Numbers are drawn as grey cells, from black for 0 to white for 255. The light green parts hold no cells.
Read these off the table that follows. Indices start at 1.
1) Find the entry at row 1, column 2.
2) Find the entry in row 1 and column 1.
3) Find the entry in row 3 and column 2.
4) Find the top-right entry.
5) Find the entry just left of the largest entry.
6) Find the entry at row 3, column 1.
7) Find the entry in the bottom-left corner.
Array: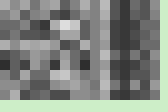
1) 141
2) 174
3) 107
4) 141
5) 174
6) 107
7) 130

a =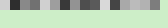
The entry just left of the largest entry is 90
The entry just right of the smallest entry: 137
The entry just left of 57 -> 158

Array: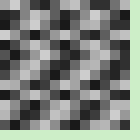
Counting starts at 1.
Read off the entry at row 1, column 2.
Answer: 205
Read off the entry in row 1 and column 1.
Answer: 164
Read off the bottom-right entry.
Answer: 48
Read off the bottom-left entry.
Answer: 83
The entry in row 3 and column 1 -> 25
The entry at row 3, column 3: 164
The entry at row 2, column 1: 36
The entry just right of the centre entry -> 103
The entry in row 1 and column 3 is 131
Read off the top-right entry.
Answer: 182
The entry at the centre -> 36
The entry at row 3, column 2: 83
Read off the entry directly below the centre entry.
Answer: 83
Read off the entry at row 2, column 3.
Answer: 131
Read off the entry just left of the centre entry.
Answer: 48

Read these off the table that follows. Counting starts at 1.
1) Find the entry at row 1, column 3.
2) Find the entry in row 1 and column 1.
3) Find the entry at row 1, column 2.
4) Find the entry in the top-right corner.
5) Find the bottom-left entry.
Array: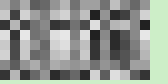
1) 172
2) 172
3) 126
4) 148
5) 52

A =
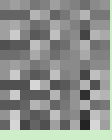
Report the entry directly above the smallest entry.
59
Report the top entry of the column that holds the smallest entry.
110
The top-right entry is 147
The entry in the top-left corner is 147
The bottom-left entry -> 100
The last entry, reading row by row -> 159
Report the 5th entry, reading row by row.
129
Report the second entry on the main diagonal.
100
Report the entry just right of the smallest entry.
214
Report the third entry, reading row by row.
147
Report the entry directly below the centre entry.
191
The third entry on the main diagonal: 147
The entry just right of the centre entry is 138
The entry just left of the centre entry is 129
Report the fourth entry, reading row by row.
119
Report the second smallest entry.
47
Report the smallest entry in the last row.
35
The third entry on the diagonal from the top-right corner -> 100

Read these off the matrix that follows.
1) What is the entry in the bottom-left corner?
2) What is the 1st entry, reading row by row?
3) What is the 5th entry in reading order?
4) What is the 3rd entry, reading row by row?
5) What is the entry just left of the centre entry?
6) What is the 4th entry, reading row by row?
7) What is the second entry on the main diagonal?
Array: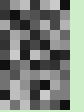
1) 190
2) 70
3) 168
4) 190
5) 27
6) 49
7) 16

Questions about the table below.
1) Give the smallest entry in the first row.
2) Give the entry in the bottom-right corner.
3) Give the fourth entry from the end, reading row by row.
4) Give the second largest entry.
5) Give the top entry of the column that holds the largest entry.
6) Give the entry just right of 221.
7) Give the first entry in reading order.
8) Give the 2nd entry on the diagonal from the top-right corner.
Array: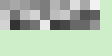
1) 125
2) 146
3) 71
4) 233
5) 242
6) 168
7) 156
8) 83

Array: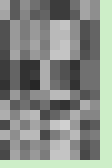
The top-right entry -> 142
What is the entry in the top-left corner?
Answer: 174
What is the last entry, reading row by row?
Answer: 100
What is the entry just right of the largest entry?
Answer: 153
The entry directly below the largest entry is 153
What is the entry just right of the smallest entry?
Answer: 174
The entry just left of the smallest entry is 50
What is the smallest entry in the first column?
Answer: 50
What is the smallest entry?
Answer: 38
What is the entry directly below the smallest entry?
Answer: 142
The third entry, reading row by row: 142
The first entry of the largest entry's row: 72
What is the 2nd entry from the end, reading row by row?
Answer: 72
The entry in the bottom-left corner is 72
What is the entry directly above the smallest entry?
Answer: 60
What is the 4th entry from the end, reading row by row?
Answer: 196
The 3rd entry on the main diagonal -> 124
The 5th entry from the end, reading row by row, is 196
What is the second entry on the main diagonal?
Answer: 91
